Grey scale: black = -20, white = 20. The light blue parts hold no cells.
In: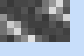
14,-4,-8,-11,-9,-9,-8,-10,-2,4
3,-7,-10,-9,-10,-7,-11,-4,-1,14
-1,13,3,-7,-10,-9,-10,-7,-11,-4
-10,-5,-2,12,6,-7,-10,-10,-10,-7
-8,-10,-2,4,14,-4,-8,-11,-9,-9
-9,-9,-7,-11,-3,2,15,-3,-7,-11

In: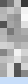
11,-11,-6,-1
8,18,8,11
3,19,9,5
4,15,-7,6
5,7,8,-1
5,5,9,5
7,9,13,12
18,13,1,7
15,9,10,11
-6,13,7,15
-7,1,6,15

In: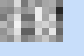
7,-2,5,4,14,-1,7,2,6
5,-14,2,1,8,3,5,17,7
14,-8,-1,7,15,-3,-3,17,6
9,0,9,4,18,4,3,11,13
16,-4,3,8,15,-5,-5,14,3
5,0,5,2,11,0,3,7,11

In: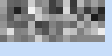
5,0,6,-4,-5,-3,12,1,3,-10,-4,11,-11,9,-1
-3,-14,4,-6,-15,-5,18,10,0,-10,-12,14,-10,0,-11
-16,-10,1,-6,2,-1,-2,12,7,3,5,7,8,-6,6
8,2,3,-3,-5,-6,8,-10,-8,0,-3,0,-4,8,1
10,17,6,15,0,1,8,-2,-7,2,-3,12,10,0,6
1,1,-3,4,0,-2,1,12,3,-3,0,5,0,1,1

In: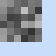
-1,-2,4,2,-3,-5
-2,-11,2,-5,-3,10
-8,5,-1,-10,-9,-5
4,9,-8,-4,-8,6
-12,-4,4,-1,-5,-7
-7,-2,5,-5,5,-11

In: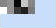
11,1,1,3,-19
-15,-1,20,3,-11

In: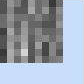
-11,-3,-7,3,-1,-7,4,-3,-1
-7,2,-7,1,-6,-6,6,-3,3
-6,0,-3,3,-2,-2,-3,0,-4
-7,3,-3,1,-5,3,-4,-4,-7
-4,-1,-10,6,-3,4,-3,1,-4
-3,1,-7,3,1,5,-5,0,1
1,-3,-7,5,-3,7,-6,5,-9
1,-6,-11,7,1,13,-6,-1,-9
-1,0,-9,6,-3,4,-7,3,-5

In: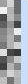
13,-3,5
8,-3,18
9,2,-8
3,-9,-5
6,17,1
8,-1,2
8,13,-1
-9,-11,15
2,11,-7
8,1,-10
13,9,5
-2,8,10

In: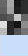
-16,-13,-4,6
-15,-13,-5,5
11,-4,-8,-6
-17,2,15,-14
-7,-2,9,-14
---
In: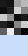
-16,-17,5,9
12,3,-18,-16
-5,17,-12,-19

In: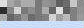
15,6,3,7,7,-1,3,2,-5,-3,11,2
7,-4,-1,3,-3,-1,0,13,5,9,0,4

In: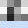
13,3,-3,13
4,-15,1,-2

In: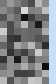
-1,4,0,-4,-8,9,2
-7,1,-3,-17,-10,-4,-5
12,-8,-4,-3,-4,-4,7
-4,-9,6,2,9,-2,-13
-12,2,-16,1,-9,0,0
2,3,-10,-10,-9,0,8

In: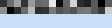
-12,-3,5,-12,4,-4,-3,16,-18,-4,13,-13,-15,-6,-20,-6

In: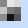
1,16,14
2,-17,-7
